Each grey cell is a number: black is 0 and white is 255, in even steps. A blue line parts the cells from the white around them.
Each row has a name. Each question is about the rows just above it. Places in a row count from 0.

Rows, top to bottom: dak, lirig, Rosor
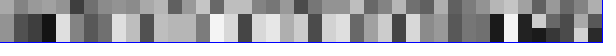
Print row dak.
[169 131 153 161 147  62 112 139 147 139 169 182  96 153 197 104 190 190
 131 118 153  75 118 147 147 190 104 131 182 112  96 175  96 124 147 182
 197 161  96 153 104 131 175]
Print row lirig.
[147  81  62  20 223 131  88 112 223 190  81 190 182 182 124 244 216  69
 216 231 175 204  75 210 223 104 161 204  69 216 139 153  88 118 112  26
 244  34 204 104  75 169  88]
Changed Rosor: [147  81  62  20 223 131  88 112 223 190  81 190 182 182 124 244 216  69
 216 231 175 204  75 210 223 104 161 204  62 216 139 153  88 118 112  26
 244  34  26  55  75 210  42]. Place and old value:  28, [69]
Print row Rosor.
[147  81  62  20 223 131  88 112 223 190  81 190 182 182 124 244 216  69
 216 231 175 204  75 210 223 104 161 204  69 216 139 153  88 118 112  26
 244  34  26  55  75 210  42]
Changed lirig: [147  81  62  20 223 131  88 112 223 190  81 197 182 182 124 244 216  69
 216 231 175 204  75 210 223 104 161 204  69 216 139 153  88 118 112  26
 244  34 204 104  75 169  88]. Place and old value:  11, [190]
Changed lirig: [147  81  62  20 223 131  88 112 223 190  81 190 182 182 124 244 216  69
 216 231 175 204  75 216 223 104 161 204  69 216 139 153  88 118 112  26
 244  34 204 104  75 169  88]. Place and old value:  23, [210]

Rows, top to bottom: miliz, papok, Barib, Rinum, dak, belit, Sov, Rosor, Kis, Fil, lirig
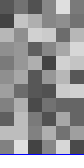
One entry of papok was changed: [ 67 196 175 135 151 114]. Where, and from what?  4, [143]
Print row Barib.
[183 143 209 203 108 183]
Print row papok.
[ 67 196 175 135 143 114]

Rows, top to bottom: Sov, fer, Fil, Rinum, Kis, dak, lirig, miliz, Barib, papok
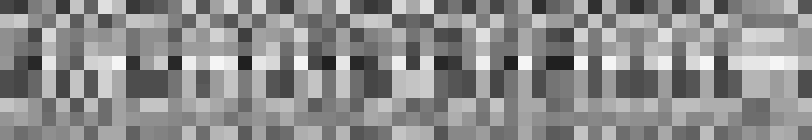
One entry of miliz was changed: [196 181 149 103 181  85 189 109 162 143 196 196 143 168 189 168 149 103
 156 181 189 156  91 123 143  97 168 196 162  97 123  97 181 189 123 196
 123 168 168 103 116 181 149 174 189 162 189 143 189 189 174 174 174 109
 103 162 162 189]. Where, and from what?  9, [136]
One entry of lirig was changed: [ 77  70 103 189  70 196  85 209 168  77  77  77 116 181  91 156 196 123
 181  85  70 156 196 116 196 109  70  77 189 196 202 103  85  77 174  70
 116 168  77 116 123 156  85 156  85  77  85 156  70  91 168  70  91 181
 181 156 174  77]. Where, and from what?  49, [85]
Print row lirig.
[ 77  70 103 189  70 196  85 209 168  77  77  77 116 181  91 156 196 123
 181  85  70 156 196 116 196 109  70  77 189 196 202 103  85  77 174  70
 116 168  77 116 123 156  85 156  85  77  85 156  70  85 168  70  91 181
 181 156 174  77]
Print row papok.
[136 109 123 143 136 162 103 168 168  97 136 130 123 189 109 181 189  91
 162  97 109 174 181 116 181  85  97 116 196 181 174  85 136 136 156 109
 116 168 130  91  97 196 123 189 109 130 103 168 109  97 189 103 123 149
 136 174 168 109]
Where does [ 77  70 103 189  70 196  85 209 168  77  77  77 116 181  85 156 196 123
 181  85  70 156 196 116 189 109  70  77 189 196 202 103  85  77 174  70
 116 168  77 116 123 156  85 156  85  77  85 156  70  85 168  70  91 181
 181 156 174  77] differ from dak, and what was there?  24, [196]

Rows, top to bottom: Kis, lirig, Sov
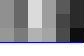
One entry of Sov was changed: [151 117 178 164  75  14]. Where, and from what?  1, [123]
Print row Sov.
[151 123 178 164  75  14]
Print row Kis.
[144 103 219 157  89  42]
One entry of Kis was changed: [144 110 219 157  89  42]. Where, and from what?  1, [103]

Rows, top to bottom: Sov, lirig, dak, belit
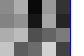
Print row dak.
[173 188  79 100 123]
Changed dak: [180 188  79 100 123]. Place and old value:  0, [173]
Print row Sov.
[138 173   9 152  51]

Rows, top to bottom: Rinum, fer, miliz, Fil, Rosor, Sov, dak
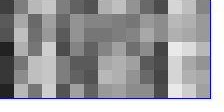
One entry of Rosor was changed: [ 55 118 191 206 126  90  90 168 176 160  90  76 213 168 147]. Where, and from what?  3, [198]
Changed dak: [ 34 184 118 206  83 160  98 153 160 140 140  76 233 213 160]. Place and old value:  13, [206]
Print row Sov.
[ 55 140 191 198 126  98  83 184 176 147 105  69 213 176 168]
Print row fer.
[ 90 168 105 160 105 147 132 132 126 118 153 140 184 176 153]
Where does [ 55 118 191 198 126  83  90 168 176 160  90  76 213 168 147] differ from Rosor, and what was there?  5, [90]
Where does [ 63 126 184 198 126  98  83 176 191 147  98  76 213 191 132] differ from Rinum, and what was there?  10, [105]

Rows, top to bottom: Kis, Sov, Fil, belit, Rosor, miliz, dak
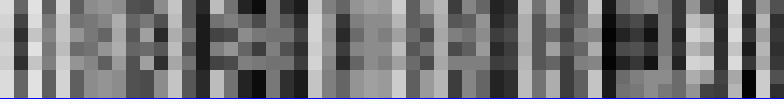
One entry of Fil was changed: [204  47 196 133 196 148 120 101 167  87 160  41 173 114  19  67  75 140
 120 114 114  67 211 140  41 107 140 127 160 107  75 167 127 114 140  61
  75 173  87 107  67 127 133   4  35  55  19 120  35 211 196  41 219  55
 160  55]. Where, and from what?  14, [27]
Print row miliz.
[219 101 225  95 211  95 140 148 140  81  75 140 196  87  41 188 114  35
  12 120  47  27 196 127 101 148 160 154 204  95 154 181  61 133 101  35
  47 188 114 173  61  95 196  27 107 127 140 140 107 173 148  67 167   4
 204  81]
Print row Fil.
[204  47 196 133 196 148 120 101 167  87 160  41 173 114  27  67  75 140
 120 114 114  67 211 140  41 107 140 127 160 107  75 167 127 114 140  61
  75 173  87 107  67 127 133   4  35  55  19 120  35 211 196  41 219  55
 160  55]
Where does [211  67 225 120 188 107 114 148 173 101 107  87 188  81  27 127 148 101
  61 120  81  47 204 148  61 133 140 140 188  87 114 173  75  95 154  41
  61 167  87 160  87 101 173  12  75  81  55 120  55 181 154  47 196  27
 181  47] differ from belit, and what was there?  19, [127]
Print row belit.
[211  67 225 120 188 107 114 148 173 101 107  87 188  81  27 127 148 101
  61 127  81  47 204 148  61 133 140 140 188  87 114 173  75  95 154  41
  61 167  87 160  87 101 173  12  75  81  55 120  55 181 154  47 196  27
 181  47]
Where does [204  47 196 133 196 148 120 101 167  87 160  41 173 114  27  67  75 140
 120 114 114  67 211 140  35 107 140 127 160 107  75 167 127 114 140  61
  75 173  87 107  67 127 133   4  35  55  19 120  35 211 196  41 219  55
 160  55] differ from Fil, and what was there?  24, [41]

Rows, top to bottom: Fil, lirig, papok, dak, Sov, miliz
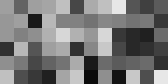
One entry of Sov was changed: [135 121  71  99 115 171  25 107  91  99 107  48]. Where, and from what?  0, [143]
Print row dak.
[ 48 184  85 159 171  48 135 200  71  40  48  64]
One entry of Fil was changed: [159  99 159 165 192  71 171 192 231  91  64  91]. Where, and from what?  9, [85]
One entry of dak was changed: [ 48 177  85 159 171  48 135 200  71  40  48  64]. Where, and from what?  1, [184]

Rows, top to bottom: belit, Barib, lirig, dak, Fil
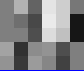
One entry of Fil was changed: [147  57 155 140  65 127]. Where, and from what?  3, [134]
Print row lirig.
[127 127  78 220 192  22]
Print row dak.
[163  49 140 147  78 127]
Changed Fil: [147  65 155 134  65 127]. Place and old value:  1, [57]
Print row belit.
[127 178  99 228 206 119]
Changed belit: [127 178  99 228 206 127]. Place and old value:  5, [119]
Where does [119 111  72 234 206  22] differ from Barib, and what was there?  0, [127]

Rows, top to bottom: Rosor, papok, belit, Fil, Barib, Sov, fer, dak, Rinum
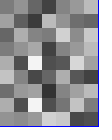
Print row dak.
[174  79 244  79 117 195 124]
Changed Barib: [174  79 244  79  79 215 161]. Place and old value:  4, [87]

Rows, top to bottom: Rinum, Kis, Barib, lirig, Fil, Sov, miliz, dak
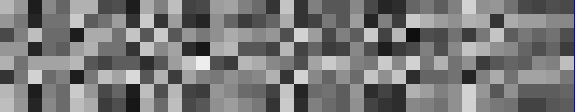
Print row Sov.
[ 52 120 210 107 128  29 120 190 163 217  87 177  60 163 128 120 144 128
 136 177  52 210 136 101 144 107 196 144 196  45 101 101 114  37 128 171
 114 163 163 157 120]
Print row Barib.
[ 73 128 190 107 107  29 171 171 114 196  87 202  87 150 120 144 171 157
 136 150  79 210 157  73 128  93 202  67 183  15  79  73 114  60 120 196
  93 120 101 114  79]
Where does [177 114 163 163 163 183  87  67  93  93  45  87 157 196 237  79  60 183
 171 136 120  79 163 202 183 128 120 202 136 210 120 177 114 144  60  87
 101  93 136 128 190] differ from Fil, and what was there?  24, [177]
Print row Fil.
[177 114 163 163 163 183  87  67  93  93  45  87 157 196 237  79  60 183
 171 136 120  79 163 202 177 128 120 202 136 210 120 177 114 144  60  87
 101  93 136 128 190]

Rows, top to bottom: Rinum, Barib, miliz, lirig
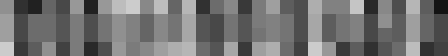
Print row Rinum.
[144  49  33 101  72 152  33 152 189 204 136 189 101 182  49 108 136  57
 123 159  93  78 174 129 129 197  41 136  78 182  93  19]
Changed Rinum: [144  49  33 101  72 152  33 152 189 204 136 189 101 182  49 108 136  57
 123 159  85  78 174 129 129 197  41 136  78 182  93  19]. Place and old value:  20, [93]
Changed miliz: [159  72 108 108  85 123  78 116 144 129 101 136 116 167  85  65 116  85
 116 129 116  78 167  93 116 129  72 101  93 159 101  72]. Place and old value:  15, [72]
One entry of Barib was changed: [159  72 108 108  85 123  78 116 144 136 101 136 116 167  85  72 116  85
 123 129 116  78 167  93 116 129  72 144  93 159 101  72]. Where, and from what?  9, [129]
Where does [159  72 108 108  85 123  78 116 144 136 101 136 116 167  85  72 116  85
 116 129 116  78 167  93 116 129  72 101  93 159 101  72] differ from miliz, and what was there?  9, [129]
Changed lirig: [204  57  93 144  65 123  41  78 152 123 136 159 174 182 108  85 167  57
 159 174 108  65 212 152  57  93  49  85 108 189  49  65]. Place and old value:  22, [204]

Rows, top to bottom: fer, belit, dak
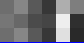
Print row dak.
[110 134  89  55 224  41]
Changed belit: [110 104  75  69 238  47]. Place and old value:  0, [118]
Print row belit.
[118 104  75  69 238  47]
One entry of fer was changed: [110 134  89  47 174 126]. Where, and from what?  3, [55]

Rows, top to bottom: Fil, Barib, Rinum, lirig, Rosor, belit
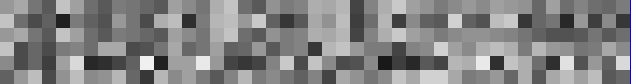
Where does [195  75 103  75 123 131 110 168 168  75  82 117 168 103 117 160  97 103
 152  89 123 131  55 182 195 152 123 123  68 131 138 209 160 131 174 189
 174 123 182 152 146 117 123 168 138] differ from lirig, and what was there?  33, [138]
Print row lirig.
[195  75 103  75 123 131 110 168 168  75  82 117 168 103 117 160  97 103
 152  89 123 131  55 182 195 152 123 123  68 131 138 209 160 138 174 189
 174 123 182 152 146 117 123 168 138]
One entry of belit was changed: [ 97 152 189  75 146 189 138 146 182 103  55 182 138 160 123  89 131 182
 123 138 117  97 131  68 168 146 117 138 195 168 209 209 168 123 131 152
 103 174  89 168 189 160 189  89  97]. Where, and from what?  44, [103]
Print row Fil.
[152 168 117  89 195 160 110  89 123 117 103  89 160 138 117 174 195 110
  89 146 123 131 174 168 182  68 131 174 201 160 146 123 138 152 138 160
 152 146 103 160 110 131 110 103 123]
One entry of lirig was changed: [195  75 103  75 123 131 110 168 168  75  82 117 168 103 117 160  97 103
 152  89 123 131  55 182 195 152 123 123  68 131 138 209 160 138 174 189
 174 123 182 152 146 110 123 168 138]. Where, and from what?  41, [117]

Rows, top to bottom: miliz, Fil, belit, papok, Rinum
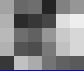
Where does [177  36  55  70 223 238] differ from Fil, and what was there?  1, [43]
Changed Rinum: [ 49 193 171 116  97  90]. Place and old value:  0, [55]
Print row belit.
[185 110  97 150 201 215]
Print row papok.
[177  84  77 122 193 215]
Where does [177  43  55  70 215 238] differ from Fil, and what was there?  4, [223]
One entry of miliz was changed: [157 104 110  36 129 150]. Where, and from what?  0, [163]

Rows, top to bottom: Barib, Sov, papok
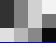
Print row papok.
[223 183 136  10]
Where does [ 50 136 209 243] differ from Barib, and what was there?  1, [130]
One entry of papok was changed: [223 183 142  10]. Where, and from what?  2, [136]
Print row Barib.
[ 50 130 209 243]
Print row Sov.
[ 50 130 209 116]

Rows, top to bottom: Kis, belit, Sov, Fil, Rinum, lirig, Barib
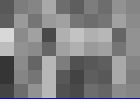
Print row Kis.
[ 88 125 133 169 109  94 125 109 146 133]
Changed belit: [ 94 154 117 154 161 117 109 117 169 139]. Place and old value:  8, [161]

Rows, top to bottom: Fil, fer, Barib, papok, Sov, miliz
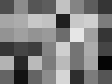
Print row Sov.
[179  39 186 124 186 116 166   5]
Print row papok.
[ 53  69  61 132 207 116 172  69]
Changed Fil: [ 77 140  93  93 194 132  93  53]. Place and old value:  2, [85]
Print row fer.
[166 172 200 194  31 200 207 124]
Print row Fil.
[ 77 140  85  93 194 132  93  53]
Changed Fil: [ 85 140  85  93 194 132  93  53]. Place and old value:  0, [77]

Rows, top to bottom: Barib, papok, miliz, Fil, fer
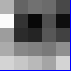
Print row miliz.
[157  43  36  87  65]
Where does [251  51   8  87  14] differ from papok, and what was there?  3, [79]
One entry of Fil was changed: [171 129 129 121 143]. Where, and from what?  1, [135]

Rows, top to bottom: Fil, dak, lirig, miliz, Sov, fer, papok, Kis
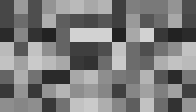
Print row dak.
[ 71 108  78 174  94  78  71  86  63 154  86 108 168  71]
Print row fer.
[100 174 114  42  42 168 186 142 121 114 180  86  42 121]

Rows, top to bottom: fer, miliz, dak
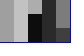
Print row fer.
[159 194 173  42 124]
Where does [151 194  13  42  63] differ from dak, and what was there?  0, [159]
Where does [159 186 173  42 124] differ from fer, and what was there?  1, [194]

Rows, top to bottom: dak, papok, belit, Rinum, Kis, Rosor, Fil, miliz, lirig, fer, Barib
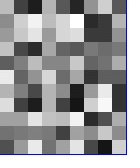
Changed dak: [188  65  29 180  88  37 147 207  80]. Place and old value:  8, [88]
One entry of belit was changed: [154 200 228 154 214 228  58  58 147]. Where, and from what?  5, [221]
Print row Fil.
[180 127  72 180 140  29 154 234  51]

